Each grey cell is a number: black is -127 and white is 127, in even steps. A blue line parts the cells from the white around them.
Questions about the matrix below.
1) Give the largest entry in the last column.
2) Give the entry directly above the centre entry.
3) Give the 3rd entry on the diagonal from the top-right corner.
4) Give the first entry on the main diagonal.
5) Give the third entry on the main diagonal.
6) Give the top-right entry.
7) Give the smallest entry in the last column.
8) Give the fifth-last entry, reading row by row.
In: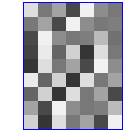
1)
113
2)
81
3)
-1
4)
94
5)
13
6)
-7
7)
-54
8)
94

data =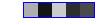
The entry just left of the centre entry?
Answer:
-106
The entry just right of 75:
-81
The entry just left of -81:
75

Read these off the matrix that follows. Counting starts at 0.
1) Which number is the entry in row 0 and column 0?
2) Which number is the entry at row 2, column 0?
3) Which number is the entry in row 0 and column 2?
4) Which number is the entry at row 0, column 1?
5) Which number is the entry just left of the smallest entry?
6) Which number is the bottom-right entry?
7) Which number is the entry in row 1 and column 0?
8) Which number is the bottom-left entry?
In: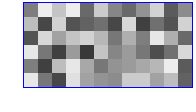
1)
-1
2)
-44
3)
68
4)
109
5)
27
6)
-29
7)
61
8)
103

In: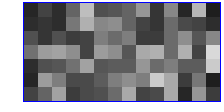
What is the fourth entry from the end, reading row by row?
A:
41
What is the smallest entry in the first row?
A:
-97
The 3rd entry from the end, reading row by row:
-89
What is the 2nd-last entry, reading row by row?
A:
22
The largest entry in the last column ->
89
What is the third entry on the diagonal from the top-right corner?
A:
14
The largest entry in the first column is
-14
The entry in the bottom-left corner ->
-60
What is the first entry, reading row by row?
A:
-89
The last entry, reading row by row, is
-67
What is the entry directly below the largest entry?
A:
75
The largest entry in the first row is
62
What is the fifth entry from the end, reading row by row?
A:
-53
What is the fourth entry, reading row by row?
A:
-27
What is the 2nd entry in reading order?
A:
-60
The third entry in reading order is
-82
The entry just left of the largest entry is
-60

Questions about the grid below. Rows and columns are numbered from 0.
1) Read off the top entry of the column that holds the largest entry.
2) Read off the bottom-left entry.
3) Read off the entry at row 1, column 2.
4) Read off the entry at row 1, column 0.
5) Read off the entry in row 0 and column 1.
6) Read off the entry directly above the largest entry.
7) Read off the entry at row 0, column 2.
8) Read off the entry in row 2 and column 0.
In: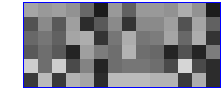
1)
45
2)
-69
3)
-38
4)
-45
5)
25
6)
-45
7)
31
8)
-23

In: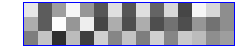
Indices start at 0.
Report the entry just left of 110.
22
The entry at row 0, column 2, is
30
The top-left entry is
103
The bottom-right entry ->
30
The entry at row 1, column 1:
-35
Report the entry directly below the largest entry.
-80
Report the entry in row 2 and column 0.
-1
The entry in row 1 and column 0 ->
45
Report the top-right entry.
14
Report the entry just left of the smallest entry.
68
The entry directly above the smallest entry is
125
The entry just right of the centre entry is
45

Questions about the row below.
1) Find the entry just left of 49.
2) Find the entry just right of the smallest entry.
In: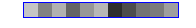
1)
2
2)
-50

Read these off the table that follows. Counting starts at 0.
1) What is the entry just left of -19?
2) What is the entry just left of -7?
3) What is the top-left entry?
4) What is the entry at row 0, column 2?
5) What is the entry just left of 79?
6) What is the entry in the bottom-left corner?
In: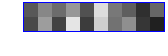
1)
7
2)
93
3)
-39
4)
-19
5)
-67
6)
-54
